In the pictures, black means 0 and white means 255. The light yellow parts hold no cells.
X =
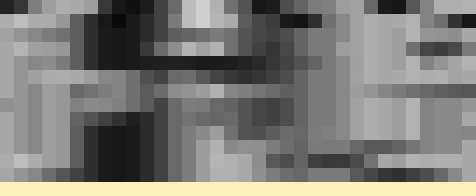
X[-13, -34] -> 34
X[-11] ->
[162, 148, 135, 124, 113, 94, 46, 27, 23, 26, 43, 67, 94, 100, 111, 123, 113, 83, 70, 64, 77, 100, 123, 122, 137, 161, 173, 168, 158, 178, 148, 146, 142, 168]
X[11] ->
[173, 189, 172, 158, 151, 94, 46, 27, 23, 26, 43, 67, 105, 125, 157, 181, 176, 169, 141, 88, 77, 100, 64, 57, 58, 73, 114, 168, 158, 178, 173, 175, 175, 168]
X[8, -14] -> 77
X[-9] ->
[167, 149, 135, 140, 123, 94, 46, 27, 23, 26, 30, 31, 32, 31, 27, 27, 29, 34, 41, 54, 67, 82, 99, 121, 137, 160, 173, 168, 158, 178, 131, 148, 164, 178]
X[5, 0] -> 167
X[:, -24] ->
[28, 43, 43, 57, 30, 80, 90, 90, 43, 43, 43, 43, 43]
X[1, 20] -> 24
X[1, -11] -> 112
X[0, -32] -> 126
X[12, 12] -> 105
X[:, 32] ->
[175, 50, 142, 73, 164, 163, 90, 137, 137, 137, 137, 175, 137]
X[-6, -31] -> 158
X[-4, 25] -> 161
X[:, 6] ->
[158, 46, 46, 46, 46, 158, 114, 137, 83, 46, 46, 46, 46]
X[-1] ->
[167, 149, 135, 109, 85, 66, 46, 27, 23, 26, 43, 67, 105, 125, 157, 177, 176, 169, 143, 125, 110, 103, 123, 122, 122, 88, 70, 53, 48, 64, 77, 103, 137, 168]
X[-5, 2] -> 135
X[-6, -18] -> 98
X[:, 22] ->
[124, 47, 123, 123, 99, 123, 123, 123, 123, 124, 123, 64, 123]
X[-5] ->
[167, 149, 135, 158, 151, 99, 83, 65, 49, 32, 43, 67, 105, 114, 105, 101, 106, 83, 70, 64, 77, 100, 123, 122, 137, 161, 173, 168, 158, 178, 131, 138, 137, 168]
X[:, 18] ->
[23, 70, 70, 65, 41, 53, 116, 70, 70, 79, 143, 141, 143]
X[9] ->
[167, 149, 135, 158, 151, 94, 46, 27, 23, 26, 43, 67, 105, 124, 138, 156, 113, 83, 79, 92, 108, 103, 124, 128, 137, 161, 173, 168, 158, 178, 131, 138, 137, 134]
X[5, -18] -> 54
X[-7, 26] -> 148
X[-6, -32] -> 135
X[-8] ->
[167, 149, 159, 171, 173, 170, 158, 135, 132, 112, 80, 67, 105, 110, 87, 68, 54, 47, 53, 64, 77, 100, 123, 122, 137, 161, 173, 168, 170, 178, 173, 175, 163, 168]
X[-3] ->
[167, 149, 135, 158, 151, 94, 46, 27, 23, 26, 43, 67, 105, 125, 157, 177, 137, 144, 143, 125, 110, 100, 123, 122, 123, 103, 88, 89, 99, 116, 131, 138, 137, 168]
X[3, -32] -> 160

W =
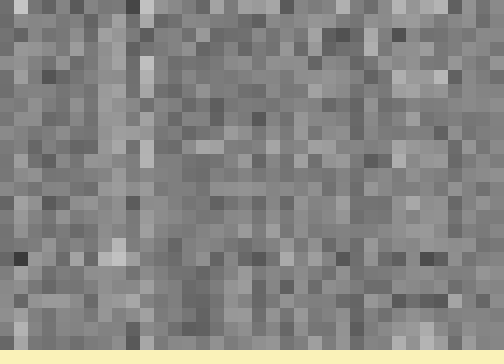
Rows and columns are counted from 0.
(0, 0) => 111
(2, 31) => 115
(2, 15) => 105
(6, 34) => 132
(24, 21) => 127
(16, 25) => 126
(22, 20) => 117
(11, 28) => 174
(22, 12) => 130
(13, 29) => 127
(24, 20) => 116
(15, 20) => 123
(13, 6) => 110
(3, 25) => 113
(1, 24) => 125
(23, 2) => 132
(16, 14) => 131
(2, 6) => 107
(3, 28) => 143
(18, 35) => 132
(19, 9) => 115
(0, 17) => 159
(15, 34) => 124
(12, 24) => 131
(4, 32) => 150
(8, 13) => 131
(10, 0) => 122
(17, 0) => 116
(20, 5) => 117
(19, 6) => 142
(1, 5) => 128
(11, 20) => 115
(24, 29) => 146
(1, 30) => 140
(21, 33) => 129
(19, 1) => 160
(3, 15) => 111
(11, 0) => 118
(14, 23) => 134

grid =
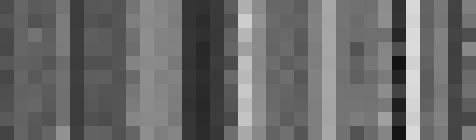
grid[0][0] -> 77
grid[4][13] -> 51
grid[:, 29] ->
[216, 211, 218, 219, 209, 219, 216, 212, 205, 218]
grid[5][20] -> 110
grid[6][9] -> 119
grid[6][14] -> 43
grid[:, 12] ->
[127, 124, 129, 130, 121, 131, 126, 125, 120, 132]
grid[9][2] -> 87
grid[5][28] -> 35
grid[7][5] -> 60
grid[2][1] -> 101
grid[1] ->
[85, 99, 82, 88, 124, 60, 84, 79, 86, 126, 138, 136, 124, 52, 44, 58, 80, 205, 146, 107, 99, 100, 130, 165, 116, 108, 116, 142, 53, 211, 97, 119, 65, 115]
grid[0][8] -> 84
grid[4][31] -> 128
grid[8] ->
[90, 99, 89, 83, 112, 60, 81, 77, 86, 134, 137, 137, 120, 54, 43, 60, 74, 196, 146, 110, 93, 103, 127, 164, 117, 124, 119, 160, 51, 205, 110, 130, 69, 72]
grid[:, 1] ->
[102, 99, 101, 102, 97, 102, 98, 100, 99, 101]
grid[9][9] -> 101
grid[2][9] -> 113
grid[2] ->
[74, 101, 115, 95, 124, 62, 94, 91, 84, 113, 142, 131, 129, 54, 48, 56, 97, 182, 138, 103, 104, 91, 129, 166, 114, 110, 111, 111, 38, 218, 101, 130, 68, 78]
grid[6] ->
[79, 98, 99, 92, 112, 61, 89, 85, 85, 119, 141, 133, 126, 52, 43, 57, 89, 200, 142, 105, 101, 94, 129, 166, 115, 114, 114, 141, 67, 216, 92, 120, 73, 111]
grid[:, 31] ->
[120, 119, 130, 128, 128, 126, 120, 125, 130, 122]
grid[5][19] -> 100
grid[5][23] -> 166
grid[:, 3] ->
[94, 88, 95, 97, 86, 99, 92, 90, 83, 101]
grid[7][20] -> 99
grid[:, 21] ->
[93, 100, 91, 88, 101, 87, 94, 97, 103, 86]
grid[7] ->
[81, 100, 103, 90, 112, 60, 87, 83, 85, 123, 140, 135, 125, 49, 40, 59, 86, 187, 143, 106, 99, 97, 126, 165, 116, 116, 115, 121, 30, 212, 97, 125, 68, 93]
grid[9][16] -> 110
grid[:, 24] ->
[115, 116, 114, 114, 117, 113, 115, 116, 117, 113]
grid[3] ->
[73, 102, 98, 97, 123, 62, 92, 92, 84, 109, 142, 130, 130, 54, 40, 57, 101, 159, 138, 101, 108, 88, 125, 166, 114, 83, 110, 133, 78, 219, 103, 128, 64, 136]

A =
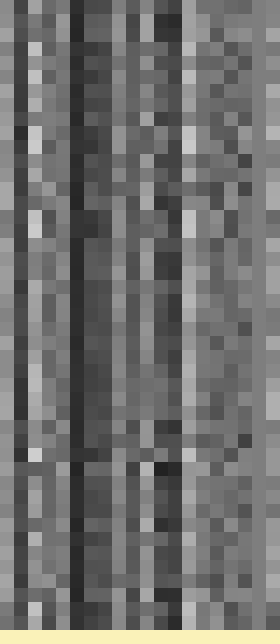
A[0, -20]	139
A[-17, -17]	125
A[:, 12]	[66, 43, 52, 66, 75, 67, 80, 80, 70, 86, 67, 67, 71, 92, 63, 55, 65, 79, 57, 54, 80, 57, 56, 65, 76, 63, 69, 88, 81, 94, 52, 79, 81, 42, 57, 64, 64, 57, 75, 69, 69, 89, 47, 58, 43]
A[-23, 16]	102
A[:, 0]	[139, 142, 161, 129, 148, 133, 162, 147, 154, 162, 135, 138, 147, 167, 167, 120, 127, 161, 148, 157, 155, 141, 131, 136, 161, 140, 140, 153, 163, 165, 136, 147, 145, 155, 136, 142, 131, 155, 148, 160, 150, 165, 156, 122, 113]
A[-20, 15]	115
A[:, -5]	[113, 110, 89, 126, 99, 124, 87, 106, 90, 93, 124, 110, 104, 74, 78, 139, 132, 85, 102, 95, 97, 114, 122, 113, 88, 115, 116, 100, 89, 82, 115, 98, 111, 93, 115, 113, 120, 90, 104, 90, 100, 79, 95, 137, 145]
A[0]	[139, 68, 162, 106, 120, 47, 73, 75, 126, 91, 131, 84, 66, 159, 113, 113, 104, 100, 126, 131]
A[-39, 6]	81
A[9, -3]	149
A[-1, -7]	179
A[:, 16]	[104, 122, 134, 85, 116, 85, 116, 100, 130, 91, 79, 117, 103, 136, 142, 80, 78, 122, 124, 124, 104, 102, 102, 112, 122, 106, 94, 99, 106, 113, 114, 119, 83, 140, 113, 104, 106, 138, 99, 124, 116, 126, 133, 81, 91]
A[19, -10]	151
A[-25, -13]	77
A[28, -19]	53
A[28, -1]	175
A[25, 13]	166
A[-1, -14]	66
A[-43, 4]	146
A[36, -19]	77
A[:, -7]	[159, 162, 160, 183, 139, 187, 152, 160, 128, 193, 201, 133, 167, 110, 135, 192, 195, 141, 145, 165, 167, 181, 168, 143, 149, 166, 176, 167, 172, 145, 158, 125, 190, 150, 152, 168, 151, 136, 173, 151, 154, 124, 157, 188, 179]
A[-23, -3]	106
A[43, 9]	89
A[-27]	[148, 77, 126, 107, 133, 42, 90, 87, 130, 80, 157, 60, 57, 145, 123, 102, 124, 103, 126, 142]
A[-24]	[141, 71, 161, 94, 133, 45, 74, 81, 146, 83, 130, 82, 57, 181, 137, 114, 102, 131, 126, 138]
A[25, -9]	81
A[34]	[136, 79, 141, 100, 133, 44, 81, 82, 129, 82, 150, 66, 57, 152, 119, 115, 113, 97, 126, 124]
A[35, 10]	129
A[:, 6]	[73, 91, 97, 58, 81, 59, 81, 69, 93, 61, 54, 83, 72, 93, 101, 57, 52, 86, 90, 91, 72, 74, 72, 78, 86, 74, 65, 66, 72, 76, 81, 83, 54, 104, 81, 72, 74, 100, 68, 88, 81, 87, 98, 57, 66]
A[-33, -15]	47
